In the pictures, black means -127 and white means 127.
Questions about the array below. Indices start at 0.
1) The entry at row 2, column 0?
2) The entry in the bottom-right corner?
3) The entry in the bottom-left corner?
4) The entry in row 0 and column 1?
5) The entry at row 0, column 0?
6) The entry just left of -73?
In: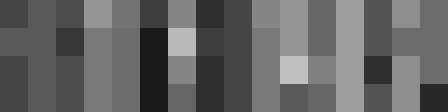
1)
-58
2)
-88
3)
-58
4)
-37
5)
-58
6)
-37

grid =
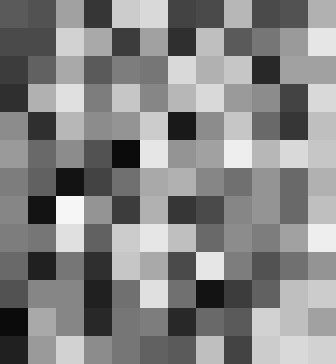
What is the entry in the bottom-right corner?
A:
82
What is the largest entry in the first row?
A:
89
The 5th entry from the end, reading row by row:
63
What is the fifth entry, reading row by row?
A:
76
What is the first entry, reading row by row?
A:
-37
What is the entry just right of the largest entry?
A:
20
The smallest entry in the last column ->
20
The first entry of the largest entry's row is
6
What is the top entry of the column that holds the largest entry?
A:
33
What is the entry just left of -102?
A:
76
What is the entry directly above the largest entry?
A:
-108
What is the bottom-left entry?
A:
-95
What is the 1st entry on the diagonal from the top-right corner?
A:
49
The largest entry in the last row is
89
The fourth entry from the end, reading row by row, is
-60
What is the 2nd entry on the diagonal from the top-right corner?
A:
26
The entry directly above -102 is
55
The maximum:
118
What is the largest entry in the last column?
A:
110

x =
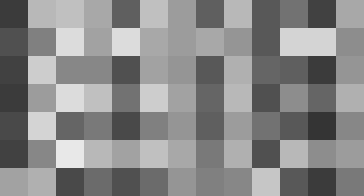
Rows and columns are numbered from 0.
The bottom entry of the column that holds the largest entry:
-54
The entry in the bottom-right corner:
-6
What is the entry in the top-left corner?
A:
-68
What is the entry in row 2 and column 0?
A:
-62
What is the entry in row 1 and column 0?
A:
-47
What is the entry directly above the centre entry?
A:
21
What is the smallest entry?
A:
-75
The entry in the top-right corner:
40
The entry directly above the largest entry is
-26
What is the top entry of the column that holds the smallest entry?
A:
-62
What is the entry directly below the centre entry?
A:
21
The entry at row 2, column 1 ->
77
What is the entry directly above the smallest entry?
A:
-26
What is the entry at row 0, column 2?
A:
64
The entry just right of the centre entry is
-26
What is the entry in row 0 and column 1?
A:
56
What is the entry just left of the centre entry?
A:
77
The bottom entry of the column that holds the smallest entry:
-68
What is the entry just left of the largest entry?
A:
7
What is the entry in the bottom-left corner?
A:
34
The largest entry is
104

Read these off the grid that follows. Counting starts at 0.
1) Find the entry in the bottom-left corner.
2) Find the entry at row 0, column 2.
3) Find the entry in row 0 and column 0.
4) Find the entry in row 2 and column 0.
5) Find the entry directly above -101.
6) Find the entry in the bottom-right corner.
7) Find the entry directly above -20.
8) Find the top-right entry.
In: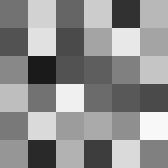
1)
22
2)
-26
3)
-13
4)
8
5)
97
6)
0
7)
-33
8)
56

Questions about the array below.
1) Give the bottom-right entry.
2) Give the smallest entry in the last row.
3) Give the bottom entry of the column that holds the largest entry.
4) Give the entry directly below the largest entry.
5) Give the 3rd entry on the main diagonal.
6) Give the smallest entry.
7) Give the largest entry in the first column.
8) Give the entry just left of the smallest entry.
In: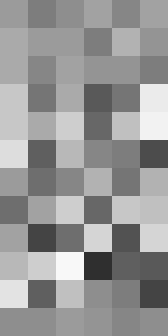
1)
14
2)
6
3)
27
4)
64
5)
34
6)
-80
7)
99
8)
120

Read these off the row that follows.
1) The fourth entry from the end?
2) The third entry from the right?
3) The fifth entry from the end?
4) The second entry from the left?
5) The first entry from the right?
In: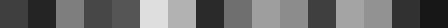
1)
36
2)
18
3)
-64
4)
-91
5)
-104

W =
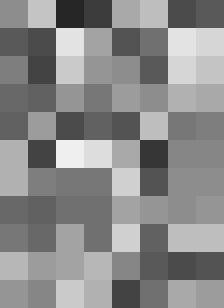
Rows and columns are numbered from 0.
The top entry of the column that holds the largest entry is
-89
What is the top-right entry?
-38
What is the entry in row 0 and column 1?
68
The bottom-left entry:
21
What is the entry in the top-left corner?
13
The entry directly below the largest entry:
-8
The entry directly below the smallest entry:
99
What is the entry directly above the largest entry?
-52
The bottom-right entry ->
28
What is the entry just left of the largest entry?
-60
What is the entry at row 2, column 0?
-1
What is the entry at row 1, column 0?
-38

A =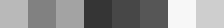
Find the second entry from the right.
119
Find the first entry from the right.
78
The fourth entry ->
-74

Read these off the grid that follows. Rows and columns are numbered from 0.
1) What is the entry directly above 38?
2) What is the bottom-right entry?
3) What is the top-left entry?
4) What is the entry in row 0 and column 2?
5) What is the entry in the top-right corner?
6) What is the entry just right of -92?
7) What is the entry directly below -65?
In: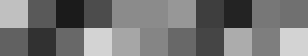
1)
11
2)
83
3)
64
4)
-100
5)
-15
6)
-8
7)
-58

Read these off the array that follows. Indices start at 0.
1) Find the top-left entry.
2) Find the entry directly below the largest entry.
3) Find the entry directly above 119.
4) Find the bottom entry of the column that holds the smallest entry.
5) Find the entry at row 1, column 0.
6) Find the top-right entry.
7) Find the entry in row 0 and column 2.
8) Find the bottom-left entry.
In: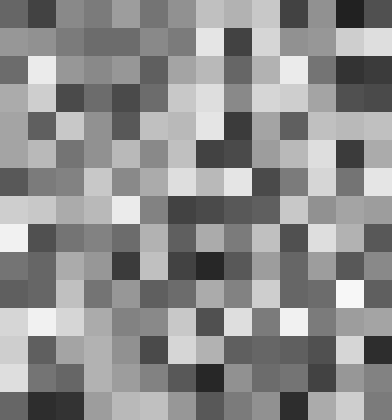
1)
-25
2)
29
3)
-39
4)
78
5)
23
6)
-47
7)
9
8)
-25
